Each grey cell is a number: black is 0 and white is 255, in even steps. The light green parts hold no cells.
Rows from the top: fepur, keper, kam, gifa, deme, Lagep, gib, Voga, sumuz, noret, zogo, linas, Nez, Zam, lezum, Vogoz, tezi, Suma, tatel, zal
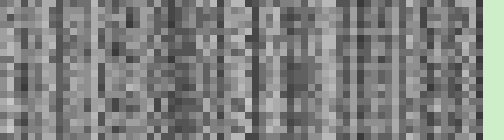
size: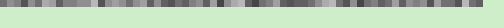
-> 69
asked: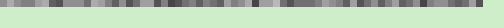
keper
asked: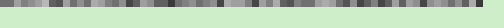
sumuz
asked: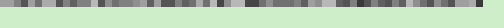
Lagep

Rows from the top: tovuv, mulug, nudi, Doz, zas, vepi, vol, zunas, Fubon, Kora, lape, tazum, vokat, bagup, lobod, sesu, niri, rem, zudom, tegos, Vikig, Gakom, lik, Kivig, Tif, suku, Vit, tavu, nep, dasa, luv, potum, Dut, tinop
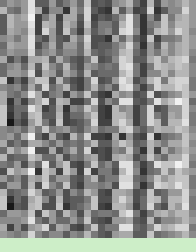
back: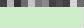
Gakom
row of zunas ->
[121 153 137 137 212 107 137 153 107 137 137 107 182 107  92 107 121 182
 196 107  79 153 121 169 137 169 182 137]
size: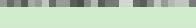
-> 28
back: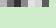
zas

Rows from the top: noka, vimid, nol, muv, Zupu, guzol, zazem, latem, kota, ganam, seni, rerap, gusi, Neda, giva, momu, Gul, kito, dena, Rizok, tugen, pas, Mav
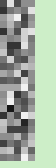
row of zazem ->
[167  52  52 225 130]
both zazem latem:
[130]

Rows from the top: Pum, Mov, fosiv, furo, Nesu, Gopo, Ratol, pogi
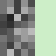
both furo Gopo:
[91]
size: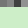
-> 4
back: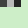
fosiv
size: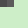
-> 2

